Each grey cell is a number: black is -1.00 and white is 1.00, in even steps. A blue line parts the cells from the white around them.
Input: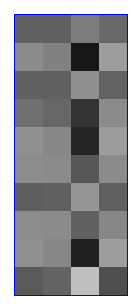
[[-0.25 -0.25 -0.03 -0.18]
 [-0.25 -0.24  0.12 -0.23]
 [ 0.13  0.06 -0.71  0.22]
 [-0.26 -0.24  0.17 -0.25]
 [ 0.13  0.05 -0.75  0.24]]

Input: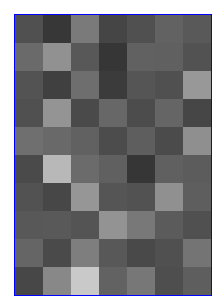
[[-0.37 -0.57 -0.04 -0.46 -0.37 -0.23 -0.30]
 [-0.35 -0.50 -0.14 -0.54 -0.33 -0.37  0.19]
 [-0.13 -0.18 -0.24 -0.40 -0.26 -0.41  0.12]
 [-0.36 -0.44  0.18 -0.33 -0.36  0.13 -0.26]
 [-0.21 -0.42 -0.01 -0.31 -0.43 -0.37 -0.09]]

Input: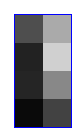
[[-0.39  0.33]
 [-0.71  0.07]]

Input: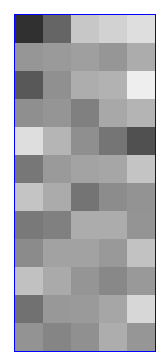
[[-0.62 -0.21  0.56  0.65  0.74]
 [-0.31  0.13  0.36  0.40  0.87]
 [ 0.74  0.42  0.12 -0.08 -0.37]
 [ 0.54  0.34 -0.09  0.10  0.15]
 [ 0.09  0.27  0.27  0.20  0.52]
 [-0.11  0.19  0.21  0.30  0.69]]

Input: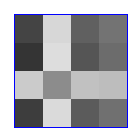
[[-0.47  0.69 -0.25 -0.10]
 [ 0.59  0.10  0.51  0.48]]

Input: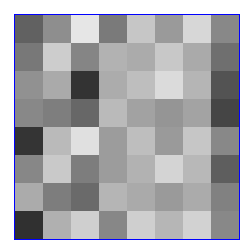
[[-0.24  0.11  0.80 -0.04  0.55  0.21  0.69  0.07]
 [ 0.14  0.33 -0.60  0.35  0.49  0.72  0.42 -0.35]
 [-0.59  0.46  0.76  0.22  0.49  0.21  0.55  0.07]
 [ 0.34 -0.02 -0.17  0.42  0.33  0.21  0.34  0.01]]
